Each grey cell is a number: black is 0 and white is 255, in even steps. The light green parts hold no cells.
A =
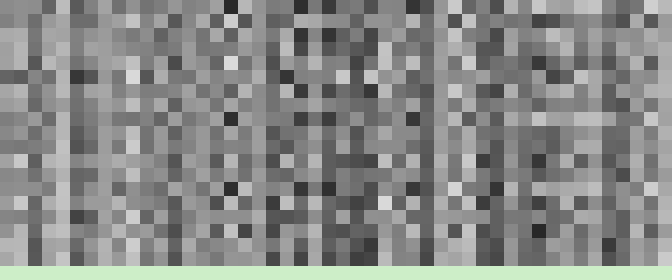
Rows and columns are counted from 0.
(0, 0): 139
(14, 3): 174
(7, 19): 114
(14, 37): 101
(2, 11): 98
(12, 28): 149
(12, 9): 190
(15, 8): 133
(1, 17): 86
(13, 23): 48
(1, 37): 120
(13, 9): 144
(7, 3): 143
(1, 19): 95
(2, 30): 113
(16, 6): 123
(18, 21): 68
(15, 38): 135
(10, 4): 193
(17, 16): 143
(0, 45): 117
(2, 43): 133
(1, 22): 168
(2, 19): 122
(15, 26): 144
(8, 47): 162
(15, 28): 168
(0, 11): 125
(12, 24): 127
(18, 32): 164
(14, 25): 66
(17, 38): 96
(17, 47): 181
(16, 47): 155
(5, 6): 85
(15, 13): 126
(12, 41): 150
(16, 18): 148
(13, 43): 117
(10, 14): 153

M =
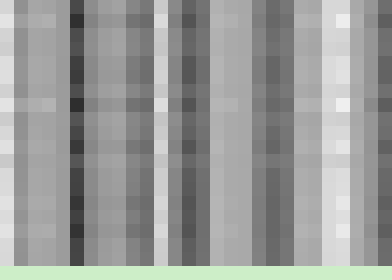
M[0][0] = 213
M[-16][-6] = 166
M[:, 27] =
[110, 95, 111, 113, 100, 99, 112, 94, 113, 110, 97, 113, 105, 104, 96, 102, 95, 107, 108]
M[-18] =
[227, 159, 172, 175, 156, 48, 132, 148, 151, 116, 108, 218, 128, 84, 111, 181, 176, 169, 126, 104, 113, 179, 176, 216, 237, 174, 142, 95]
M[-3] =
[226, 155, 171, 172, 156, 51, 133, 150, 152, 117, 109, 215, 129, 84, 111, 181, 174, 169, 125, 103, 114, 178, 174, 217, 233, 173, 144, 95]
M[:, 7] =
[157, 148, 157, 158, 154, 153, 158, 147, 159, 156, 152, 160, 155, 155, 151, 154, 150, 155, 156]
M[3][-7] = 169
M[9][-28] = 215
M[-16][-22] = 143
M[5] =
[222, 149, 168, 166, 155, 60, 137, 153, 154, 122, 110, 209, 132, 86, 110, 180, 171, 169, 125, 102, 116, 175, 171, 218, 225, 173, 148, 99]
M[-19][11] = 201
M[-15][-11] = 169
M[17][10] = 116
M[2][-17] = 200
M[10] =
[224, 151, 169, 167, 155, 57, 136, 152, 153, 120, 110, 211, 131, 85, 110, 181, 171, 169, 125, 102, 116, 176, 172, 218, 228, 173, 148, 97]
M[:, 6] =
[141, 132, 142, 143, 138, 137, 143, 130, 144, 140, 136, 145, 139, 139, 135, 138, 133, 139, 140]
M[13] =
[218, 148, 167, 165, 156, 66, 139, 155, 158, 128, 114, 205, 134, 90, 111, 179, 170, 169, 127, 104, 117, 173, 170, 217, 221, 171, 149, 104]
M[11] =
[201, 146, 164, 163, 157, 86, 145, 160, 163, 135, 123, 195, 142, 104, 118, 176, 170, 168, 133, 118, 123, 168, 166, 207, 205, 168, 150, 113]
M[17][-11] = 169
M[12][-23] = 67
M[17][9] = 131
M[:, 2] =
[166, 172, 165, 165, 168, 168, 165, 174, 164, 166, 169, 164, 167, 167, 170, 167, 171, 167, 166]
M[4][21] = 174
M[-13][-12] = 170
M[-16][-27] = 145
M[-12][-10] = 126
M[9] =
[215, 146, 166, 163, 156, 71, 140, 156, 161, 133, 119, 202, 136, 98, 114, 177, 170, 168, 130, 106, 118, 172, 168, 215, 216, 170, 150, 110]
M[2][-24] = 156

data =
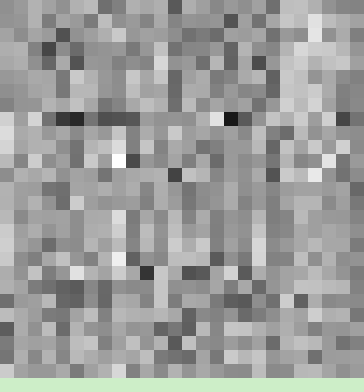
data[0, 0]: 144
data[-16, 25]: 154
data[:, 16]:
[153, 83, 160, 100, 98, 132, 153, 148, 24, 160, 153, 154, 157, 172, 171, 149, 153, 161, 144, 210, 126, 94, 147, 197, 156, 202, 140]
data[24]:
[123, 165, 160, 163, 140, 189, 196, 128, 160, 192, 148, 178, 89, 192, 142, 137, 156, 141, 161, 107, 180, 192, 184, 154, 114, 129]
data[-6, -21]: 98
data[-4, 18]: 176
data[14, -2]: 159
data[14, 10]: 129
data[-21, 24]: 128
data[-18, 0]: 220
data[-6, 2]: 159
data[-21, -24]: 164
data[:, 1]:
[154, 150, 141, 178, 174, 157, 149, 148, 159, 170, 165, 133, 177, 159, 158, 138, 159, 164, 142, 147, 164, 154, 171, 172, 165, 175, 162]
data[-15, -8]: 170
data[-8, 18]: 173
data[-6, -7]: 112
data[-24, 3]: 70
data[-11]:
[203, 159, 173, 148, 161, 142, 173, 176, 206, 127, 188, 147, 190, 153, 163, 127, 153, 146, 196, 130, 136, 168, 159, 168, 161, 143]
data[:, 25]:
[131, 162, 127, 149, 160, 129, 135, 137, 115, 141, 139, 154, 140, 104, 120, 132, 143, 123, 147, 124, 130, 138, 119, 160, 129, 159, 155]
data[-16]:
[185, 133, 205, 142, 159, 113, 201, 158, 254, 74, 151, 137, 164, 127, 168, 107, 154, 140, 150, 118, 180, 134, 144, 227, 118, 154]
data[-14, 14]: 141
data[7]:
[130, 148, 149, 179, 166, 193, 167, 117, 132, 168, 190, 177, 110, 187, 139, 165, 148, 161, 114, 151, 208, 186, 211, 162, 126, 137]
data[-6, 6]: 141
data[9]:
[220, 170, 177, 152, 167, 138, 166, 152, 196, 130, 172, 151, 201, 157, 166, 147, 160, 137, 190, 129, 108, 186, 146, 166, 146, 141]
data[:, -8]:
[161, 114, 166, 142, 76, 182, 139, 114, 147, 190, 185, 150, 170, 154, 152, 181, 196, 215, 213, 173, 105, 142, 124, 176, 161, 197, 188]
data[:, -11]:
[136, 149, 108, 152, 182, 122, 129, 165, 226, 147, 128, 107, 134, 146, 149, 128, 127, 129, 90, 164, 166, 122, 130, 135, 137, 120, 152]
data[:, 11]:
[175, 169, 157, 193, 215, 197, 165, 177, 146, 151, 131, 137, 178, 174, 173, 138, 147, 143, 136, 199, 197, 197, 182, 100, 178, 122, 138]
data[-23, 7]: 149
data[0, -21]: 177
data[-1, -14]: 178
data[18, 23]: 178
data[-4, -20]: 148
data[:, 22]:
[176, 225, 229, 203, 178, 148, 203, 211, 157, 146, 201, 144, 233, 162, 181, 159, 159, 184, 143, 187, 193, 173, 206, 129, 184, 112, 185]
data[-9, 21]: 190
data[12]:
[141, 177, 168, 181, 145, 163, 158, 116, 159, 168, 174, 178, 67, 193, 181, 134, 157, 145, 170, 83, 202, 186, 233, 148, 114, 140]

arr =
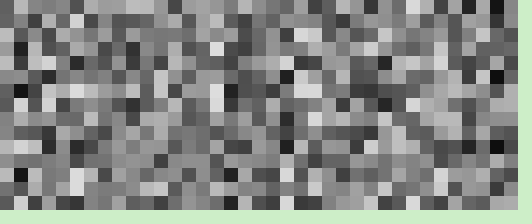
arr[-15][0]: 96
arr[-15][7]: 156
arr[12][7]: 73
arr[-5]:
[182, 211, 190, 45, 140, 43, 73, 124, 153, 125, 151, 149, 87, 124, 108, 164, 70, 64, 154, 135, 32, 182, 92, 151, 147, 60, 205, 154, 191, 176, 99, 73, 82, 36, 107, 14, 73]
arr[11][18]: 136
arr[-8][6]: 142
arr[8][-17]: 44
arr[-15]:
[96, 184, 133, 125, 134, 81, 173, 156, 158, 188, 185, 151, 71, 156, 163, 150, 124, 181, 141, 118, 102, 159, 65, 94, 182, 149, 55, 146, 108, 217, 176, 67, 163, 36, 169, 20, 134]
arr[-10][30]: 100
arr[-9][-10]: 79
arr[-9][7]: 156
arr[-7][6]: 187
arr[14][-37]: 89
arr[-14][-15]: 131
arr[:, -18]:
[118, 98, 146, 148, 173, 143, 62, 173, 145, 99, 135, 125, 70, 98, 62]
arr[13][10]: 185
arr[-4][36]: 128
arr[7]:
[89, 211, 84, 211, 70, 123, 142, 122, 83, 50, 92, 127, 183, 91, 120, 217, 57, 113, 97, 173, 98, 109, 130, 164, 60, 163, 88, 38, 85, 214, 176, 164, 112, 81, 118, 173, 176]
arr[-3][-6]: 212
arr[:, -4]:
[36, 161, 128, 164, 68, 61, 164, 81, 70, 98, 36, 134, 151, 152, 101]
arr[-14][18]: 118
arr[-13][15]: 138
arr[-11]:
[188, 61, 190, 211, 129, 43, 105, 82, 147, 59, 120, 69, 183, 145, 102, 95, 67, 128, 154, 173, 211, 58, 70, 152, 156, 89, 103, 38, 181, 198, 163, 212, 91, 68, 91, 166, 73]
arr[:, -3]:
[169, 152, 197, 97, 91, 197, 142, 118, 135, 167, 107, 115, 175, 147, 91]
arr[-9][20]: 124
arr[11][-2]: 173
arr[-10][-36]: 141
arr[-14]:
[99, 130, 64, 176, 103, 210, 73, 133, 83, 88, 101, 145, 171, 87, 158, 187, 92, 66, 118, 98, 145, 137, 131, 87, 60, 123, 151, 143, 123, 159, 91, 132, 85, 161, 152, 53, 138]
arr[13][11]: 197
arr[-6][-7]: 91
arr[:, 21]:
[159, 137, 215, 128, 58, 202, 215, 109, 124, 110, 182, 112, 83, 114, 58]
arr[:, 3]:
[125, 176, 74, 80, 211, 45, 195, 211, 149, 56, 45, 125, 121, 119, 158]
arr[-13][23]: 87
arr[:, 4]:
[134, 103, 172, 97, 129, 116, 172, 70, 107, 169, 140, 134, 127, 163, 70]

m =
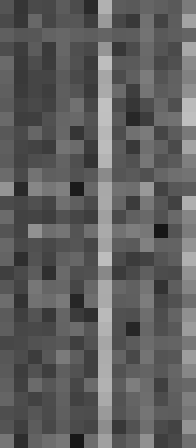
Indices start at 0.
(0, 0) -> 84
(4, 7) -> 190
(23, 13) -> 156
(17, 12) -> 99
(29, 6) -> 77
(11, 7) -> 180
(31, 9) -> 99
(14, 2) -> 80
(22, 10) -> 110
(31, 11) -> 62
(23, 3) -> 71
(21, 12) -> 81
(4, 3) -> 60
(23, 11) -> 79
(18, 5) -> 103
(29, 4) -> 95
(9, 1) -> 74
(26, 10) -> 100
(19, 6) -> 81
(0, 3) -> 72
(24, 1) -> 73
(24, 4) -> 89
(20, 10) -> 117
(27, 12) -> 99
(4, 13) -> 138
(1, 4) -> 86
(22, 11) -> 77
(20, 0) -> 87
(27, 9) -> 126
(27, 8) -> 93
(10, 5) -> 107
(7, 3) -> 66
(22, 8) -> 81
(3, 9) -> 76
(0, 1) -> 53
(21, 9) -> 95
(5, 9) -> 95
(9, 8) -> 77
